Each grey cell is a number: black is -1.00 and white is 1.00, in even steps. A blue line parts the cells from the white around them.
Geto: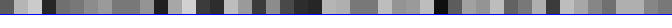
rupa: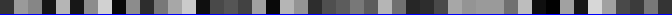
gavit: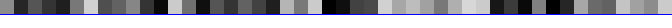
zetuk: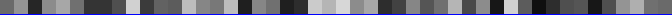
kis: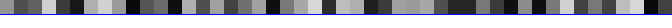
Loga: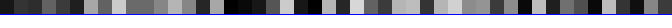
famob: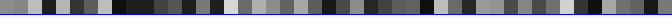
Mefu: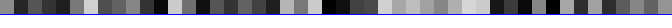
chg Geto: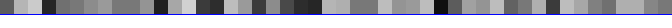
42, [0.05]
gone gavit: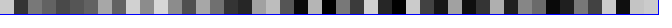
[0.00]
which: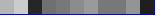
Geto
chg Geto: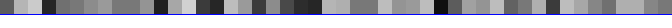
15, [-0.65]
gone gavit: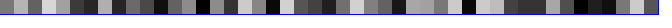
[0.54]

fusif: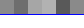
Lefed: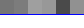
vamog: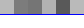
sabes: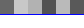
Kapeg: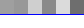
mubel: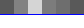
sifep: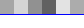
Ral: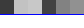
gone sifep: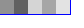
[0.35]
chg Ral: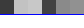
4, [0.02]
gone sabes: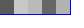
[-0.36]

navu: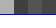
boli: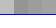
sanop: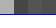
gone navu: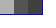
[-0.45]
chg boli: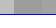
1, [0.17]
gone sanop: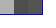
[-0.45]
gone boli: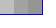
[0.23]
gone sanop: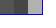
[-0.39]

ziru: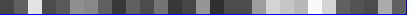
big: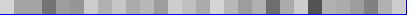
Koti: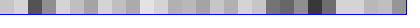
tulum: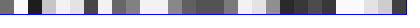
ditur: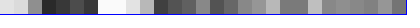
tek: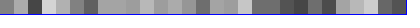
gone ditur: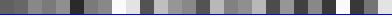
[0.72]
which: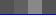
ditur
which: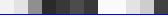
tulum
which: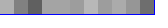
tek
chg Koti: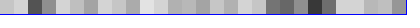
8, [0.50]
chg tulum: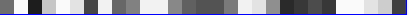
4, [0.90]
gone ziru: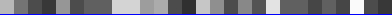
[-0.30]

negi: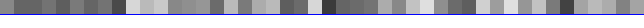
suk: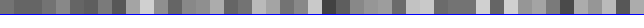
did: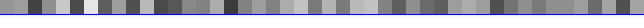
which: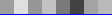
negi
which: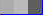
negi
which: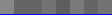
negi
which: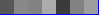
did
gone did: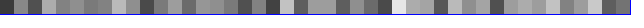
[0.41]

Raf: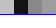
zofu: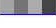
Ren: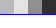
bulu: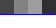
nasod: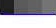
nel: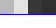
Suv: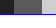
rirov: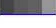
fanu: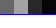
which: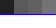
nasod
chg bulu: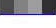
0, [-0.47]
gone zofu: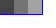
[0.34]
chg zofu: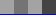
2, [0.34]

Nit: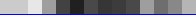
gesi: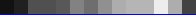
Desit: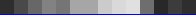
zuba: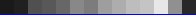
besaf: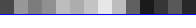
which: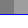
zuba
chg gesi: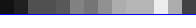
6, [-0.14]
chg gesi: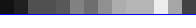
12, [0.36]
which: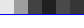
Nit

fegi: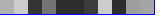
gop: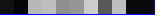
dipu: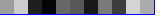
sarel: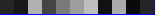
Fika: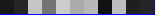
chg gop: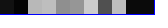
7, [-0.31]
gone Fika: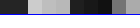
[0.55]
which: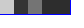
fegi
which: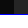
sarel

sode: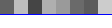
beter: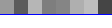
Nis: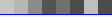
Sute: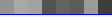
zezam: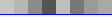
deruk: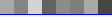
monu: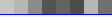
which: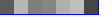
beter
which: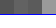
Sute
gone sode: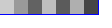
[-0.17]
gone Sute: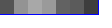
[0.27]
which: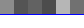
monu

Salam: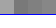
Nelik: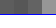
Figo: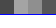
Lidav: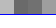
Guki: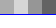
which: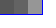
Nelik
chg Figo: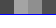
3, [-0.32]
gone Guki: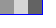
[0.35]
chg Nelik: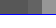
0, [-0.27]
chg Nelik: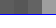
3, [0.18]
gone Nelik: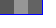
[-0.27]

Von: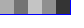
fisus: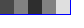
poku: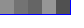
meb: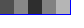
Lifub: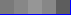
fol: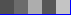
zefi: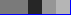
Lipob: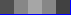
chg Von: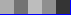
2, [0.54]
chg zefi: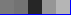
1, [-0.04]
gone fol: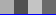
[-0.32]

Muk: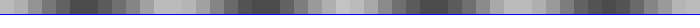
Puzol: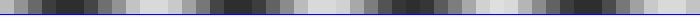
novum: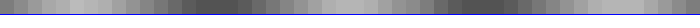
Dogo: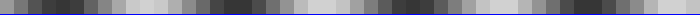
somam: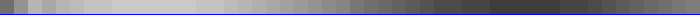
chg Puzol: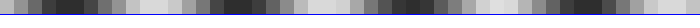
26, [-0.02]
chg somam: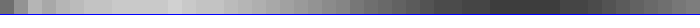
12, [0.58]
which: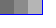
Dogo

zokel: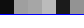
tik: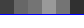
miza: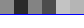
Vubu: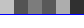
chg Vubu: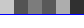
0, [0.53]
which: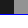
zokel
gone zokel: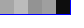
[-0.79]

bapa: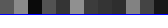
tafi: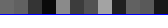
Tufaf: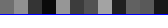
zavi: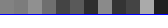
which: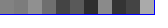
zavi
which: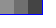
zavi
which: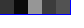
Tufaf
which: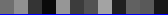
Tufaf
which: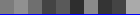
zavi
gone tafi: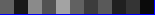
[-0.18]
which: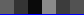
tafi

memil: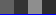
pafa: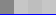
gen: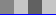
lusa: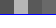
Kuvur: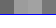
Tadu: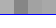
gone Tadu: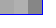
[0.27]
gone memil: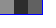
[-0.59]
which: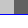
gen
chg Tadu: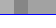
3, [0.32]
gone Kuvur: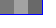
[0.22]
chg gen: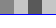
2, [-0.24]

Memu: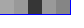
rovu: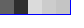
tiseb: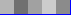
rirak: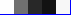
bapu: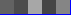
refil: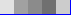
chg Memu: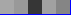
3, [0.20]
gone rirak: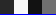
[0.99]
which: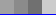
refil
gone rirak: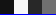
[0.99]
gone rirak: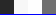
[-0.86]

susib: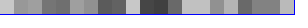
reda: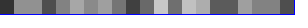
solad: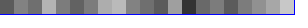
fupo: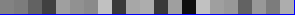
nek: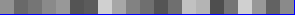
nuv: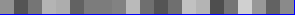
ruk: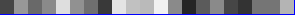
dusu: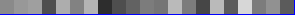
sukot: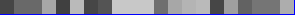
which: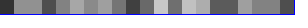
reda
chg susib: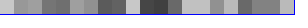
16, [0.41]
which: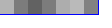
solad
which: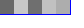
reda
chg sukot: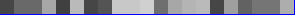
10, [0.57]
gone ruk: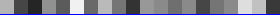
[0.79]

